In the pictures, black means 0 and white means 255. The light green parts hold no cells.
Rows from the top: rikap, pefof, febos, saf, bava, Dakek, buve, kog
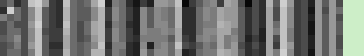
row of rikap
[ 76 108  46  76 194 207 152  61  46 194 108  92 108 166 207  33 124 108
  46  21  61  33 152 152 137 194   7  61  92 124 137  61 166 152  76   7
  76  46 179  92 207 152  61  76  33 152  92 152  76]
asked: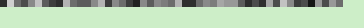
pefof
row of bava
[ 76 108 108  76 137 194  76  61  61 179 108  76 108 166 179  61 137 108
  61  33 137 124 124 137 124 166  46  46 108 137 137 166 166 124  92  46
  76  33 166 124 194 124  61  76  21 152  92 152  92]
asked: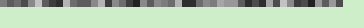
febos
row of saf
[ 76 108  76  76 152 207  92  61  46 194 108  76 108 166 179  46 124 108
  46  33 137  92 137 137 108 179  46  46 108 124 124 179 166 152  92  46
  76  46 166 108 194 137  61  76  21 152  92 152  92]

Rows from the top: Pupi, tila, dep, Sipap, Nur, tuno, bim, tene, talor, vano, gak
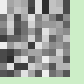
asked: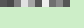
gak
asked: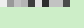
tila
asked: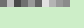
Nur
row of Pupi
[238 165 180 165  74 225  45 194 180  74]
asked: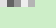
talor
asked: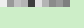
bim
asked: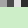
Pupi

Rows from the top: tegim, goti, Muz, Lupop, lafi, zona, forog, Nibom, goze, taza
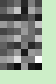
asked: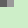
lafi
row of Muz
[52 52 39 52 84 26]
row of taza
[ 96  52  12 154  26  12]
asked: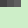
lafi
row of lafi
[ 68  84  96 154 110  84]
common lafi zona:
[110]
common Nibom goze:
[154]

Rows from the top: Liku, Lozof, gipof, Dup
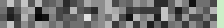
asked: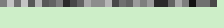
Liku
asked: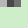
Liku

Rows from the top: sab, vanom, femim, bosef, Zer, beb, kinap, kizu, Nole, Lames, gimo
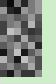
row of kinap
[ 92 122 152 107 168  38]
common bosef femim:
[122]
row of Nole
[181 107  23 193 138  79]
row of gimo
[ 66  23 122  53  53 138]
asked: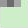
kinap
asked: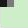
gimo

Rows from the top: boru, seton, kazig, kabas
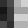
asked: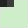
kazig
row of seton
[ 22  60 162 162]
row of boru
[ 47  76 178 209]
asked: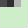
kabas

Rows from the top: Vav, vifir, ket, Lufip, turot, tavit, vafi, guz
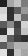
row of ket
[224  47 194 107]
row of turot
[ 47 224  77 194]
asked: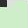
turot
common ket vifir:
[47]
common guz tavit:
[47]
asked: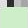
guz

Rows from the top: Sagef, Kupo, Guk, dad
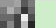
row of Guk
[106 106  66 238  78]
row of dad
[ 78 136  66 191  37]
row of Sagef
[151 151 163  90 122]
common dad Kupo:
[136]
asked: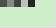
dad

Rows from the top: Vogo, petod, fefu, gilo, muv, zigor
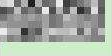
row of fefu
[117 145 161 145 161 145 161 117 130 188 161 145 130 145 117]
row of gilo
[161 145 145 145 130 130 161 117 130 161 161 145 161 145 117]
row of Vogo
[204 220 103 176  33 176 103 117 233  62  90 117 145 188 103]
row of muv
[233 176 176  49 117  90 176 204 188 188 204 103 188 130 188]
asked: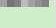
fefu
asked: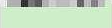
muv
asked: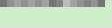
fefu

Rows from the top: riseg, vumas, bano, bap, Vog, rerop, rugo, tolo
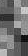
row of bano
[ 48  48 119 135]
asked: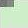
bano
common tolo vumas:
[94]
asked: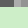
bap

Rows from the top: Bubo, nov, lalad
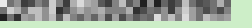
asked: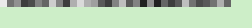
Bubo
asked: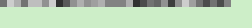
nov
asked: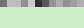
nov
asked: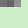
nov

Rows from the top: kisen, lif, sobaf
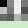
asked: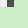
lif
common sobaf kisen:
[136]
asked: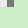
kisen

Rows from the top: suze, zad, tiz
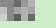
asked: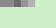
suze
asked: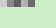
tiz
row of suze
[137 137 107 151 178]
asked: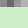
suze
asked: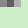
tiz
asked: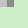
zad

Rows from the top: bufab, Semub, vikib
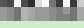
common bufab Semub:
[116]
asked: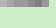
Semub

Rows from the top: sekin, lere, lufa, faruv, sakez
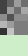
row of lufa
[140  82 140 140]

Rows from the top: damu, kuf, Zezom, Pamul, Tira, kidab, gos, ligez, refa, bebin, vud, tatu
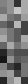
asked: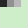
tatu
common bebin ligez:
[38]
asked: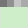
kuf
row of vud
[145 157  66 117]
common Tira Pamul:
[66]
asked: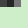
bebin
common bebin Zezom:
[117]

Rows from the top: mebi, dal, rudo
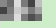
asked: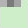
dal
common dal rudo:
[122]
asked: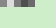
rudo
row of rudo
[135 135 220 122  79 106]
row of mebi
[135 106 220 122  67 192]

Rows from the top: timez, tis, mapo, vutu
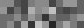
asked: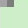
vutu
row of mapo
[110 110 138  98 150 124  53 124  98  98 124 150]
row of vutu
[110 138  84 164  53 192 150  38 124 164 124  84]
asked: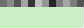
vutu
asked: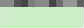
timez

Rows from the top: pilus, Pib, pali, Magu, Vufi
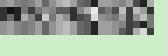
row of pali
[ 50 104  35 173 132  63 202 119 173 145  50  77  92 217 145 132 119 159
  63 145 188 119]
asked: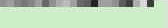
Vufi
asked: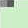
Vufi

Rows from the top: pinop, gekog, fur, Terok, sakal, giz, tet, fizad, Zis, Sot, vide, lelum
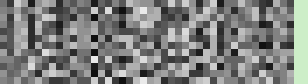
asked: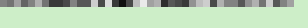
lelum
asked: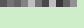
Terok
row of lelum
[130 115 161 100 130 176 115  57  57  73 130  87  87 205  73 219  57  16
  73 190 234 161 176  44  87  73  57 146 190 205  73 176 130 130  87 146
 176 115 205  87 130 161]
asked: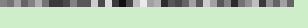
gekog

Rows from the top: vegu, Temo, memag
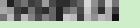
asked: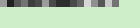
vegu
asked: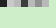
memag
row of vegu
[156  33  86 115  61  74 156  74  45  45  74 101 215 144  86 201 115]
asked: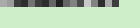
Temo

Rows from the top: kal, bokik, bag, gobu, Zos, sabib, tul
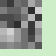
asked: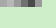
sabib
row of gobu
[126  74  45 168  58 183]
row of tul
[126 139 126 113 139  86]
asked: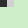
bokik

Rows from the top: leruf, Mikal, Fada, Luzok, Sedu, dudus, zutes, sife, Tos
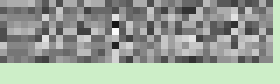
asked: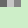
Luzok
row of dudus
[ 77 104 104 118 104  77 226 104 186 104 104 198 210 104 104 172 186 104
  65 118 104 172 104 198 160 198 210 226  65 104 104 186 198  89 186 198
 210 104 186]
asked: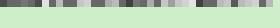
dudus
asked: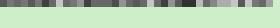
Mikal
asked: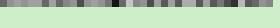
Luzok

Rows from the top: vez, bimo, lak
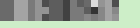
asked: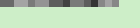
bimo
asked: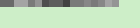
lak
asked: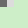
vez

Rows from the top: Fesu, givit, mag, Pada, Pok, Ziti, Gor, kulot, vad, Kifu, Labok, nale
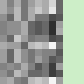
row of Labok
[143 118 185 158 104 104 118  61  88]
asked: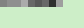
Pada
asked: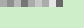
givit

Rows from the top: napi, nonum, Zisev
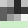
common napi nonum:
[40]
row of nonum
[95 82 40 55]
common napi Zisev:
[179]
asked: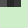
nonum

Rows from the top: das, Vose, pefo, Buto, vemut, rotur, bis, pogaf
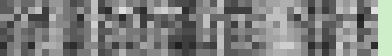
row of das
[ 90 105 136 105 105 151 105 151 151 120  75  90 120 191  75 120 136 163
 120 136 105 151 120 163  90  75  75  61 120 151  90 191  90  75 120 105
 151 136 163 163 175 175 151 120  75 136  75  90 175 151 175  90 136 163]
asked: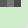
pefo

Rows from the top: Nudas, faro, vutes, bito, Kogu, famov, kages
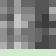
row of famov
[144 114 144 128 114 101  71  85]
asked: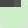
kages
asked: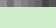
famov
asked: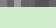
Nudas
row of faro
[144 114 158 128 128  85  85 172]
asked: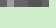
Nudas

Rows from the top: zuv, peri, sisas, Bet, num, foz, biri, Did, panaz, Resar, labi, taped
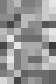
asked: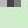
taped
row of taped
[214 186  70 125 156 140 109  97]
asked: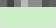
Bet
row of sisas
[140 140  85 186 186 170 201 186]

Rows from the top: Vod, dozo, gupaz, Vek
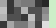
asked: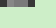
Vod
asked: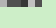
gupaz
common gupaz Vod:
[55]

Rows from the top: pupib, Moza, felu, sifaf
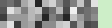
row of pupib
[ 99 112  85 168 197  37 184 209 140  85 127 197  99 225]
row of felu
[ 61 154 154 154 184 154  37 127  99  37 197 154 112 140]

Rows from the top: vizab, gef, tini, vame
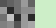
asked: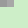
vame
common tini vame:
[154]
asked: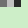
tini
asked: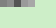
vame
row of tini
[112 194  42 154  42]
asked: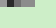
gef
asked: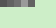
vizab

